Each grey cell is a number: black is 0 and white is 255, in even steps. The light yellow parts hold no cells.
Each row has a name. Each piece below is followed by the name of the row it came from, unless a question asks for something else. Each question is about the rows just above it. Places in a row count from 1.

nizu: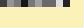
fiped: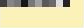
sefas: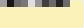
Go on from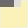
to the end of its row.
[36]
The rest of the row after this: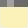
[223  36]
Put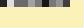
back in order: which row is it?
nizu

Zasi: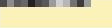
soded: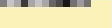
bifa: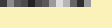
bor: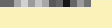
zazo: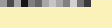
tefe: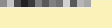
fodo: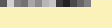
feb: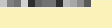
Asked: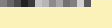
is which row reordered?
fodo
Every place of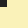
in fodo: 10
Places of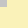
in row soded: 2 6
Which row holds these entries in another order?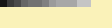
soded
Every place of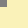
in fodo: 3 13
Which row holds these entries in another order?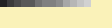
tefe

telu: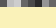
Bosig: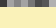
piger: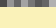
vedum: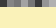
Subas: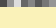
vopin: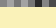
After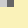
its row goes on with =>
[ 74  42 149 102]
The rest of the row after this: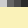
[149 102]

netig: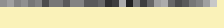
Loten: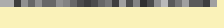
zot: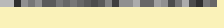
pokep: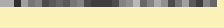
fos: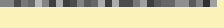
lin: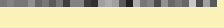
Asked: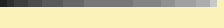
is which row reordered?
lin
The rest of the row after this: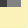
[ 62  48 160 172 160  90  33 172 119 131  76 144 103 119 103 200  76 160
  90]
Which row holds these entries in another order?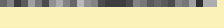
pokep
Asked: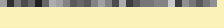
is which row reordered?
netig
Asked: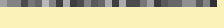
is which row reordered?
fos
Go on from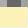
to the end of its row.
[144  76 119 172  76  48 119 103]

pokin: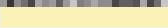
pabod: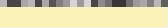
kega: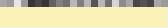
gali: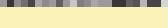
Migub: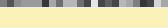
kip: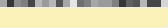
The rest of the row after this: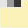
[ 70  54  96 127 111 183 127 183  84 183 111 213 140 167  70  84  70 167
 154]
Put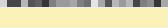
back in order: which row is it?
kip
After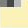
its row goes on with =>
[154 183  84 167 229 111 127 167 154 154 127  54  96  84 183  70  70 213]
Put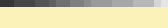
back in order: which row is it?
kega
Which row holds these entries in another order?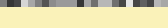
Migub

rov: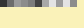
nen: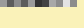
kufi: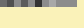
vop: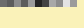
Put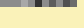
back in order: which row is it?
kufi
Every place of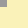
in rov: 3 9
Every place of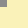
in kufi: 3 5 7 9 10 11
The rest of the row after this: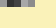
[227 140]

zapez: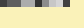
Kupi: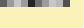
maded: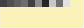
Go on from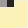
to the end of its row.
[110 156 199 184  80]
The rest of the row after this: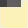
[172 172  52 140 199 213  64]
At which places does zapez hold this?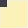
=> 1 10
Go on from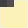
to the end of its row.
[ 95 110  64 140  37 199 110 226]

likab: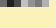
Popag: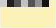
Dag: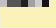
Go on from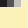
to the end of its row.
[ 85 146  20]
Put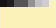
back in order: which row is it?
Popag

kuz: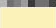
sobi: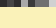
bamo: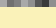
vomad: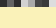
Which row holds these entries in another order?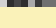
sobi
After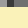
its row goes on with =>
[70]
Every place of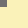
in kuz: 2 6 7
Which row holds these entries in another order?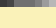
kuz

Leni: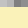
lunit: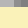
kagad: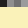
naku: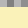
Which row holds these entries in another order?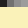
kagad
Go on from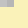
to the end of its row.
[128 143]
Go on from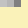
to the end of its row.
[143]
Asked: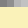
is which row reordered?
Leni
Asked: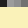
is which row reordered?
kagad
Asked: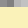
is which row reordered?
Leni

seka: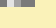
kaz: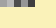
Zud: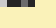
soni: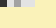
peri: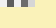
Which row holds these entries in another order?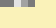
seka
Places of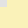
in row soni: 2 4 5
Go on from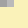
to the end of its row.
[ 78 150  62]
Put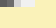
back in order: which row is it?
peri
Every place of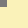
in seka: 1 4 5
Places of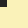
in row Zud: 2 3 5

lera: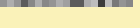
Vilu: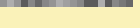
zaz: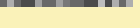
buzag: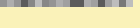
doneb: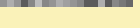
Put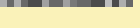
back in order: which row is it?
zaz
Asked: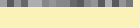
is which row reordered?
Vilu
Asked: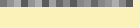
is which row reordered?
Vilu
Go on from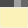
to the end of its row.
[104 160 120 104 104  75  75 189  75 174 104 174]

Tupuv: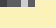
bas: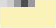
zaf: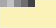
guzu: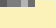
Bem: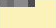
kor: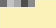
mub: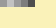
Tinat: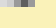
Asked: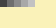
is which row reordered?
zaf
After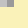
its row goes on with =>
[125  78]
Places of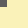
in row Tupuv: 2 3 5
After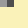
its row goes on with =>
[154]

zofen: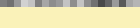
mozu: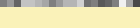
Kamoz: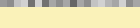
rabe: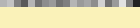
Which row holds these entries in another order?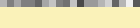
mozu
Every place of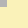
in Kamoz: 16
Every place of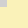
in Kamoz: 4 6 15 18

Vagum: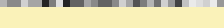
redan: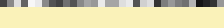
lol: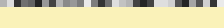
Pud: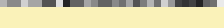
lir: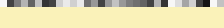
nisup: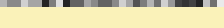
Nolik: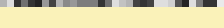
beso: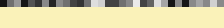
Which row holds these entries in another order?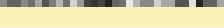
Pud
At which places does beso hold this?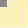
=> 7 9 19 26 28 30 32
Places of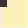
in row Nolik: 3 5 15 21 30 31

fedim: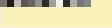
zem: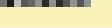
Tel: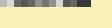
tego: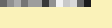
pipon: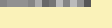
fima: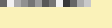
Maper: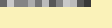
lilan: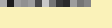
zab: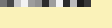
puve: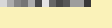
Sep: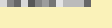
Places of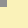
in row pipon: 2 3 4 12
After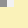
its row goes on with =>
[201 216 103  28]
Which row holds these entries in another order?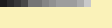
lilan
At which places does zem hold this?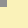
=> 6 8 11 13
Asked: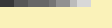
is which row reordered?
Tel
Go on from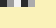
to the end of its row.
[117 133]
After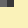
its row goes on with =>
[56]

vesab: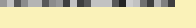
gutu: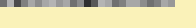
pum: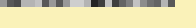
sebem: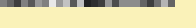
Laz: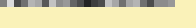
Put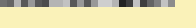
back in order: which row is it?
pum
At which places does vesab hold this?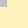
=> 2 11 14 15 16 20

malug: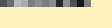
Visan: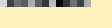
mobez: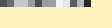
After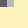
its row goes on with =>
[40]
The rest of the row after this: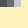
[200 157  80 157 157 243 230  94 186  40]

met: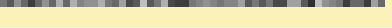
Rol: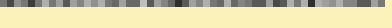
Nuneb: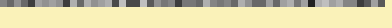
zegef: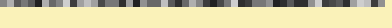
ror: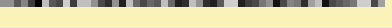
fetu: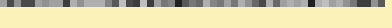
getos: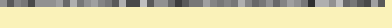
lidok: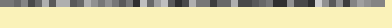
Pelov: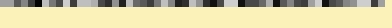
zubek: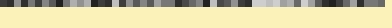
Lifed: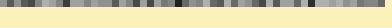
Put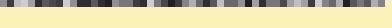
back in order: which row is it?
zegef
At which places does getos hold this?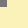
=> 4 12 16 28 29 32 34 38 44 51

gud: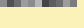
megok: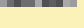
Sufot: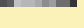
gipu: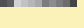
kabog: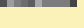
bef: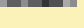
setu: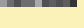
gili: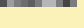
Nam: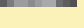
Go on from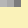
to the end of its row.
[140 124 109  68]
